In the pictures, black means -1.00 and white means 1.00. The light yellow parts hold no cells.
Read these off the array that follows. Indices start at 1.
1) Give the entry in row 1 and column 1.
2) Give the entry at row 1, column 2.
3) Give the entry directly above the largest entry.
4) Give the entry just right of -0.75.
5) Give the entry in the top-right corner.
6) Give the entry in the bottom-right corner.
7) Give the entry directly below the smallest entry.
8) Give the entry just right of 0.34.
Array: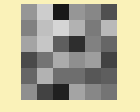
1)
0.18
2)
0.61
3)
-0.81
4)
0.29
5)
-0.37
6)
-0.09
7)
0.67
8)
0.12

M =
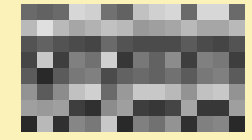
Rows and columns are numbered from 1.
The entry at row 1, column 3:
-0.17
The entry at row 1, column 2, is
-0.23
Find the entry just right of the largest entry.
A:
0.45
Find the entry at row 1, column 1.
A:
-0.17
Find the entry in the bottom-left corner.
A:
-0.68
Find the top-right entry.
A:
-0.17
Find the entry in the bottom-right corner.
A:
-0.68
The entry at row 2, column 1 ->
0.45
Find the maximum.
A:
0.75
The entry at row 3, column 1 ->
-0.35
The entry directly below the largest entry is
-0.23

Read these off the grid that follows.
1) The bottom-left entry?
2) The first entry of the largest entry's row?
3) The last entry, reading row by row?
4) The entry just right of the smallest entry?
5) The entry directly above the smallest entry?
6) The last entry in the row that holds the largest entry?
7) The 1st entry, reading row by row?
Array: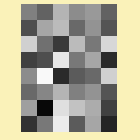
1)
-0.61
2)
0.10
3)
-0.72
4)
0.75
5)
0.05
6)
0.63
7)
0.00
